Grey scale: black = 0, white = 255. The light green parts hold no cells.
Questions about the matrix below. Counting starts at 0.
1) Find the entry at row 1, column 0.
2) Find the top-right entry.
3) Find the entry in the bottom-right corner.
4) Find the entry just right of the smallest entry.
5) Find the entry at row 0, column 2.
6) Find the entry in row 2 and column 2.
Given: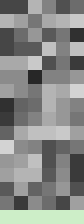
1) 180
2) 108
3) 160
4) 130
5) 180
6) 151

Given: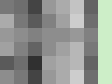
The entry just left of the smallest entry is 110
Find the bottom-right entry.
110
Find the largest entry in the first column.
171
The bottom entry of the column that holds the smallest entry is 68
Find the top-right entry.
99
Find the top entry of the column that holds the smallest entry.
68
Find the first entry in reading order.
120
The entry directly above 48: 99
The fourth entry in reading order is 152
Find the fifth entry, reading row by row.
171
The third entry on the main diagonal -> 129
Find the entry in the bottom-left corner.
141
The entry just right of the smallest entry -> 161

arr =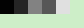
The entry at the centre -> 130
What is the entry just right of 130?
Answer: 87
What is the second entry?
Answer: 37

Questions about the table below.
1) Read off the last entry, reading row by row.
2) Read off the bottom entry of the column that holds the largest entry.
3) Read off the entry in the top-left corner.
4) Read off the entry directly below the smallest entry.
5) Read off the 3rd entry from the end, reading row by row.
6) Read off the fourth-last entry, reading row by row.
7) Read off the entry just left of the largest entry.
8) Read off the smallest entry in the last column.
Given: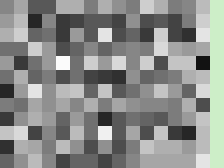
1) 228
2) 67
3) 134
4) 187
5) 166
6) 166
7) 154
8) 18
